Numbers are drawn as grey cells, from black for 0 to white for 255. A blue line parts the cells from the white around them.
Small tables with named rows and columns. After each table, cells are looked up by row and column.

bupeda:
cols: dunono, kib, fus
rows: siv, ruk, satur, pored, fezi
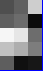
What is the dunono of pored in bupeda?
193
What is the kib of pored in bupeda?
174
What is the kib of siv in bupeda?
96
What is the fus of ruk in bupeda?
11
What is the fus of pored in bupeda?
125
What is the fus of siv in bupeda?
206
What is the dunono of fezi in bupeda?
94
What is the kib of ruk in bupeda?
108
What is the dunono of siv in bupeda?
79
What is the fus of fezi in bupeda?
23
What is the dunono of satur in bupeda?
246
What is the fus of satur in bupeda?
109
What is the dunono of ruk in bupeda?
95
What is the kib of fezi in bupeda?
16
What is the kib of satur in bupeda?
230
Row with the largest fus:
siv

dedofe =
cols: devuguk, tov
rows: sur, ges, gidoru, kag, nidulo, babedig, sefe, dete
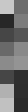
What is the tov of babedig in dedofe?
47
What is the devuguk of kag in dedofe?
105
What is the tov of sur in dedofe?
109
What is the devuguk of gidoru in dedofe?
70
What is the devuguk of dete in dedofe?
193
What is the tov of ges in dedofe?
124
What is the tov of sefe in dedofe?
46
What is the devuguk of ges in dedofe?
39
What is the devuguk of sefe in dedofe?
177
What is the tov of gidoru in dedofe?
85
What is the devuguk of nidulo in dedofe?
139
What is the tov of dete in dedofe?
43
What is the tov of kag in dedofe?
137

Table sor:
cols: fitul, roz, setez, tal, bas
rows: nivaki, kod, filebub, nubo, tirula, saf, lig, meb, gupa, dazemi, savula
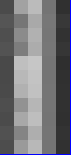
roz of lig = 177
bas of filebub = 50
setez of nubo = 172
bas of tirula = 47
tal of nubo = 119
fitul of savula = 77
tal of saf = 116
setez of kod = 169
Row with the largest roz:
tirula

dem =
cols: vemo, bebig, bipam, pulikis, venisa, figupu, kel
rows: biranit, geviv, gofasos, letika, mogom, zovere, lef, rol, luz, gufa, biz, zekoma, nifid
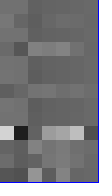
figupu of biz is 111
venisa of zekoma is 123
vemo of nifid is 85
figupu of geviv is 107
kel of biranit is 105
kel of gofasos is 105
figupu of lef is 114
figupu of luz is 102
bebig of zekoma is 93
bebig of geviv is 102
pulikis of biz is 116
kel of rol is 105
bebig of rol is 113
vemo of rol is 116
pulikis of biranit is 100
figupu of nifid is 102
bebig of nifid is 81

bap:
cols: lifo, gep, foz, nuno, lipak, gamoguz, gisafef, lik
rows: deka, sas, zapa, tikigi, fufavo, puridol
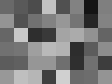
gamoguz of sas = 116
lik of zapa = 100
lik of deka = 127
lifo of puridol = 152
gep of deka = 89
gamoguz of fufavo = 47
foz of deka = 76
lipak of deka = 80
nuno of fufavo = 150
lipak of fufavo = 111
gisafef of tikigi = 92

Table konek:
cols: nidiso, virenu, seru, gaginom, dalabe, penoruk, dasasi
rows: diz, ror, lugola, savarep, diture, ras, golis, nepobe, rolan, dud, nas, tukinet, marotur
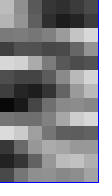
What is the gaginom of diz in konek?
54
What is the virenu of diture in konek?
210
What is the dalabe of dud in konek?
94
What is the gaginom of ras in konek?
92
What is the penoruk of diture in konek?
76
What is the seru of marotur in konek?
143
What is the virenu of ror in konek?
148
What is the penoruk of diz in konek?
59
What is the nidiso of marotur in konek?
73

